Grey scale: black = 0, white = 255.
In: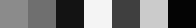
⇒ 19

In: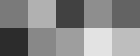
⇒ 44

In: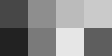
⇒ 202

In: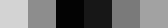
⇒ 141

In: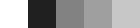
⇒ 255

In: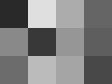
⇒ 94

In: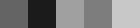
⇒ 100

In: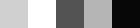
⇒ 208

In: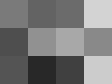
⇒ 137
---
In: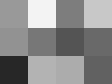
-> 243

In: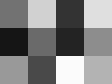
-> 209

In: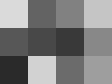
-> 99

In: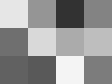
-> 149

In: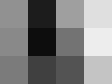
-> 28

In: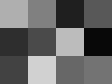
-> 128
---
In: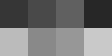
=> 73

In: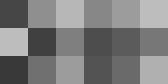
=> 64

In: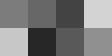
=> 103

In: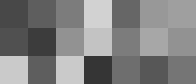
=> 60

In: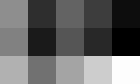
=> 26

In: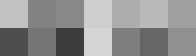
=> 131
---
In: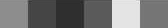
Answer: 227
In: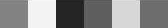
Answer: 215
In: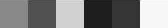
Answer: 53
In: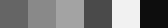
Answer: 241
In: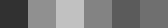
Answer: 91
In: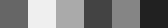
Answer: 133
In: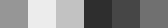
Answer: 70
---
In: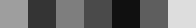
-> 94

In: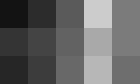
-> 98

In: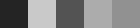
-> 145

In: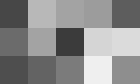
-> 142

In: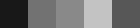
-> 114

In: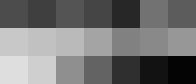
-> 114

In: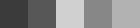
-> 135

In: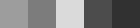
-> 124
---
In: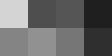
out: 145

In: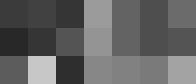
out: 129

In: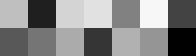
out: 177

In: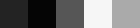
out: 86

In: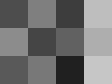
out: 120

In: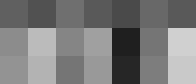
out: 38

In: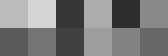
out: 158

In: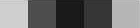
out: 25

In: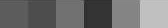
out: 51

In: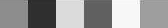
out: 97
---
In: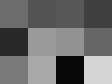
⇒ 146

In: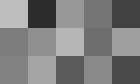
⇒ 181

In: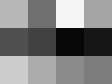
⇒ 7

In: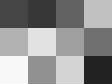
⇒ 159

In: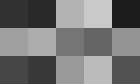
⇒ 117

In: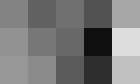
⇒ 104
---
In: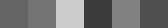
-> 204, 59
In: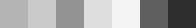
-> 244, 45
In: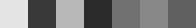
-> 228, 43
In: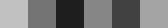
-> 193, 30
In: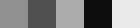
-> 234, 13
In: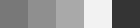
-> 242, 52
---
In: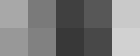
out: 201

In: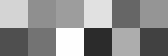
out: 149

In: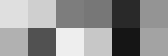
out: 148

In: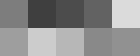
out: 219

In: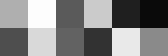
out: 10

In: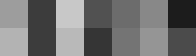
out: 28

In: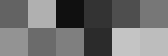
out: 119

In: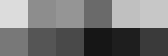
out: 199
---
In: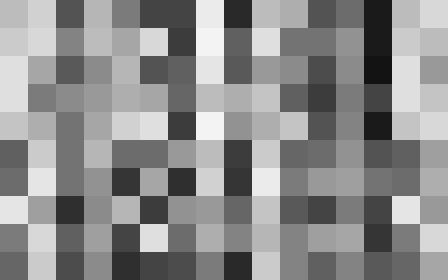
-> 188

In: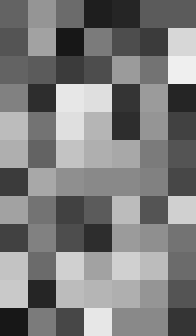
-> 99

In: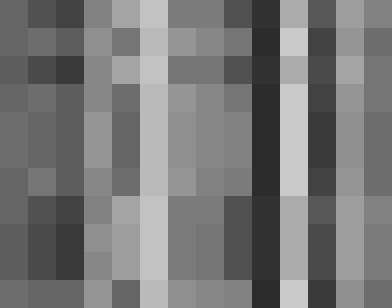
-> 101

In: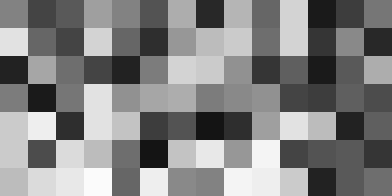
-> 130

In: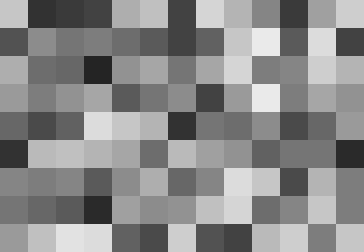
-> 198

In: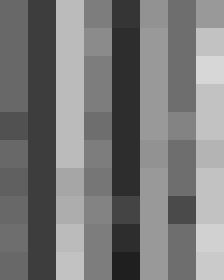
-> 104

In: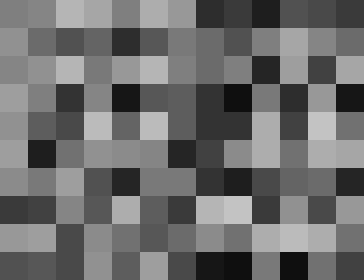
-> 127

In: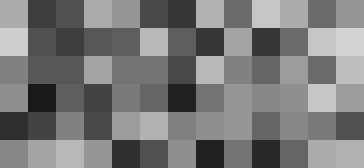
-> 171
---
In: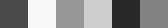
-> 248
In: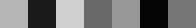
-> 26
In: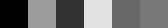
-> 156
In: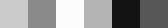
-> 138
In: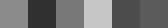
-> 49
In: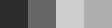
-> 103
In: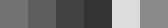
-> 94
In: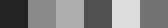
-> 138
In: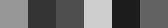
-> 52
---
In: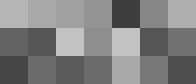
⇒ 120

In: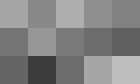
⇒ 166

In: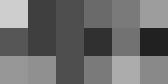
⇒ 172

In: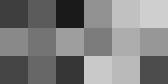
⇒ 186

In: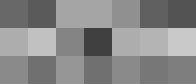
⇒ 119

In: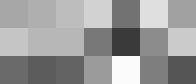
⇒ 126

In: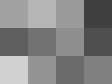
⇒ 107
